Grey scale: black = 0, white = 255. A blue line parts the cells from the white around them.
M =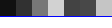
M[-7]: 17
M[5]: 72
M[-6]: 49
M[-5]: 119

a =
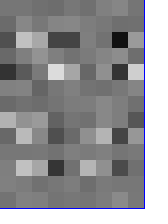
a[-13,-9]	118
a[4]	[51, 90, 122, 220, 166, 103, 144, 52, 207]
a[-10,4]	114
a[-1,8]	120
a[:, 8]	[117, 112, 154, 110, 207, 133, 112, 86, 151, 121, 112, 119, 120]
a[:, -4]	[112, 125, 127, 123, 103, 115, 125, 113, 144, 123, 181, 110, 117]
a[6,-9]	106
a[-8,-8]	131
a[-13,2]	112
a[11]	[128, 124, 113, 119, 125, 110, 122, 119, 119]
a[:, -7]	[112, 120, 168, 147, 122, 101, 109, 154, 136, 120, 166, 113, 127]
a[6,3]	116
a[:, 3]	[109, 133, 68, 127, 220, 119, 116, 98, 79, 114, 53, 119, 116]
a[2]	[80, 193, 168, 68, 68, 127, 114, 17, 154]
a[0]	[118, 118, 112, 109, 119, 112, 128, 134, 117]
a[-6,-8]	146
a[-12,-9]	107
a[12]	[115, 129, 127, 116, 119, 117, 124, 138, 120]
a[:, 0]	[118, 107, 80, 105, 51, 129, 106, 178, 104, 119, 127, 128, 115]
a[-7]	[106, 113, 109, 116, 124, 125, 136, 126, 112]
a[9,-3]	128
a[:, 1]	[118, 135, 193, 127, 90, 131, 113, 146, 186, 119, 193, 124, 129]
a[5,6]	112

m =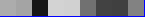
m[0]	172
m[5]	113
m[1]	164

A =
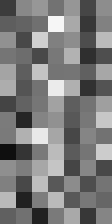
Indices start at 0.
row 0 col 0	60
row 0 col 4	150
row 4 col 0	164
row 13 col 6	133
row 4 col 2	195
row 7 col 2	132
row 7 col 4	88
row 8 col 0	122
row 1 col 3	246
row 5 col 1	84
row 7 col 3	145
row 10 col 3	197
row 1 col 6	129
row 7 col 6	199
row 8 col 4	71
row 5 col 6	83
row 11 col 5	78
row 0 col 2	151
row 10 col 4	69
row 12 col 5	120
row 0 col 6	141
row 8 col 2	233
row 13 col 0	96
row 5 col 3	235
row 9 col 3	187
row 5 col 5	49

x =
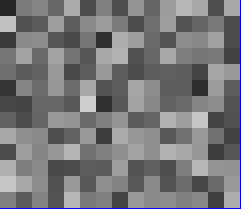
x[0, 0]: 39
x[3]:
[117, 162, 106, 162, 115, 86, 167, 178, 81, 102, 169, 126, 117, 120, 65]
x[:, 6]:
[129, 156, 49, 167, 153, 84, 48, 129, 60, 128, 90, 143, 127]
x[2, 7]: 173
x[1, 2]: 91
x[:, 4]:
[171, 93, 72, 115, 73, 109, 87, 149, 97, 181, 75, 153, 182]
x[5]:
[52, 134, 107, 151, 109, 168, 84, 92, 166, 140, 92, 92, 45, 156, 92]
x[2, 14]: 75
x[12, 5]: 121
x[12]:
[127, 90, 130, 83, 182, 121, 127, 67, 153, 139, 140, 128, 136, 63, 172]
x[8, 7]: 171
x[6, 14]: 83
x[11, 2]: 140
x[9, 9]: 144
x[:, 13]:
[77, 120, 161, 120, 165, 156, 140, 69, 112, 61, 148, 106, 63]
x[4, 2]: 97
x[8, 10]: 87
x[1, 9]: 111
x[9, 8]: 163
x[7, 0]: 99
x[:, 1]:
[124, 80, 139, 162, 90, 134, 67, 76, 142, 158, 126, 168, 90]
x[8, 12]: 153
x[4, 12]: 67
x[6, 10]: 99
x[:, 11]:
[183, 83, 141, 126, 92, 92, 105, 159, 112, 169, 125, 107, 128]
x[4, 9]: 94
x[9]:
[75, 158, 132, 150, 181, 113, 128, 142, 163, 144, 177, 169, 151, 61, 85]
